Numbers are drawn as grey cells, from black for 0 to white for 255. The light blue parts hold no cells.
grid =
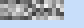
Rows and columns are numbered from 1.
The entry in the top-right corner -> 135
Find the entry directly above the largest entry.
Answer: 204
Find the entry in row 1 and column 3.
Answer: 149
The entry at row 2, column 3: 162
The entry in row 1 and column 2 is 92
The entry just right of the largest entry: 188
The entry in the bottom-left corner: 108
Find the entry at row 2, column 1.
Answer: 188
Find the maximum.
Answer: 245
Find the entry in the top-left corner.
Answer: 108
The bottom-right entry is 162
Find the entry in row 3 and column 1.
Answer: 149
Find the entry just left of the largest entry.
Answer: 162
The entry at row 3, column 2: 135

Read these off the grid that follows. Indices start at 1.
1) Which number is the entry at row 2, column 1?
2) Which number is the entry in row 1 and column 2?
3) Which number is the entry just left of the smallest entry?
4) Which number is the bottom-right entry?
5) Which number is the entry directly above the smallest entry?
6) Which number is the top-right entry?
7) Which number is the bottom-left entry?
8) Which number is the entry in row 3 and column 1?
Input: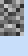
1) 88
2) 61
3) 158
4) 188
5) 102
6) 144
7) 102
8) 131

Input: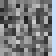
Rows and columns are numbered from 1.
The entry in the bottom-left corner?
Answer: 164
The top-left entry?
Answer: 121
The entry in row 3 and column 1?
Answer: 40
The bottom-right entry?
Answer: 190
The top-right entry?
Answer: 108
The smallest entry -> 25
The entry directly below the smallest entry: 40
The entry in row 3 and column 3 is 96
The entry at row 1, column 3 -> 151
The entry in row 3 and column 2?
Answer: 71
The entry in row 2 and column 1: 121
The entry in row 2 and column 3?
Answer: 121
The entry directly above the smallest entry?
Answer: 121
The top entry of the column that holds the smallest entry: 121
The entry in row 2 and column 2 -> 71

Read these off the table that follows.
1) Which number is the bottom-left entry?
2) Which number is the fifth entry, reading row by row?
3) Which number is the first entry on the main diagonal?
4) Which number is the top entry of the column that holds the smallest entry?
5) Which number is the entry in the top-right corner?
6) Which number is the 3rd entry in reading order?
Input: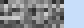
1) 90
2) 177
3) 76
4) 35
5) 47
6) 150

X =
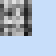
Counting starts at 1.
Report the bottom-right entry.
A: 95
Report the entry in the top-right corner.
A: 158
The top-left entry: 158
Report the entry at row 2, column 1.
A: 66
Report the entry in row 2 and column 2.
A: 201
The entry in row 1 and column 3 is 172
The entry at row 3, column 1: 95
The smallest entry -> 21
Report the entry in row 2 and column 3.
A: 158
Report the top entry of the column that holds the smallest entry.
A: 80
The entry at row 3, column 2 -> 158
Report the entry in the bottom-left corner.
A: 111
